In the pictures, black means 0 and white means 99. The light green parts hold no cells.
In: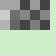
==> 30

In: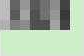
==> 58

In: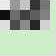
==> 37

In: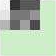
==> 47

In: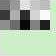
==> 82

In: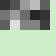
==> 15
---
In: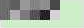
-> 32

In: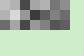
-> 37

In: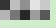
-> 15

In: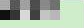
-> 25

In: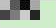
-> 48

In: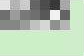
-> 34

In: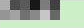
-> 53

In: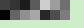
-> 15

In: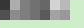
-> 35

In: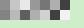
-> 81
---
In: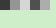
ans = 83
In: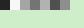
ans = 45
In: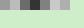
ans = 20
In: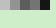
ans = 36
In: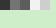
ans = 36
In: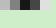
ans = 9
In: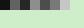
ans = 55
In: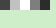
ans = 99
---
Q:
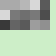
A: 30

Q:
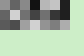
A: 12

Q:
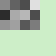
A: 30

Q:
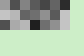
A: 76

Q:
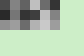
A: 51

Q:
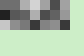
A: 59
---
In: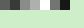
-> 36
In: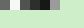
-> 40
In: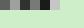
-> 37
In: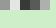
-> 59
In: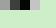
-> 62
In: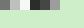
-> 45
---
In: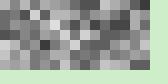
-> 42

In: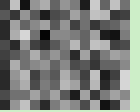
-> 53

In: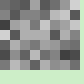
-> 77

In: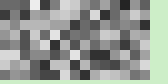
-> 19

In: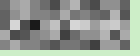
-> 61

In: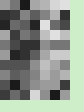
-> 28

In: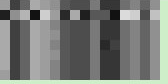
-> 56
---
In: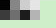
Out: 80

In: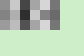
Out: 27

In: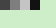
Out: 76

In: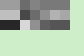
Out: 42

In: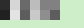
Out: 41

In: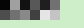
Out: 7

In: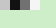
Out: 44

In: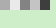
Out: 51

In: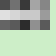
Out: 22

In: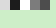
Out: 99
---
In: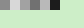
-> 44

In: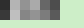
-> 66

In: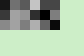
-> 76

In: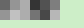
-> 20

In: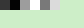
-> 99

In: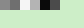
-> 70
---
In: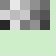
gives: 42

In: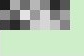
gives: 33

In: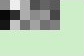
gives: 35

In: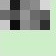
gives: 83

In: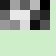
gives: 0

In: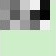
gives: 6
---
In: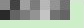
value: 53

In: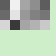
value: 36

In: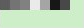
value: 36

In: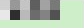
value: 81

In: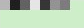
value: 71

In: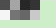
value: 30

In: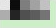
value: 89

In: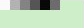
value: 97
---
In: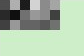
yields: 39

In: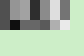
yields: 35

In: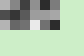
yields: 91

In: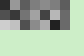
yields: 67

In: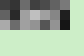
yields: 33

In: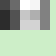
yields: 82
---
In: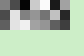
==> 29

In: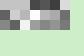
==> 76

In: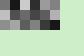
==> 9

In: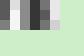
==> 86

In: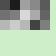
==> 11

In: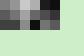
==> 58

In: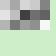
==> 65

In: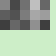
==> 28
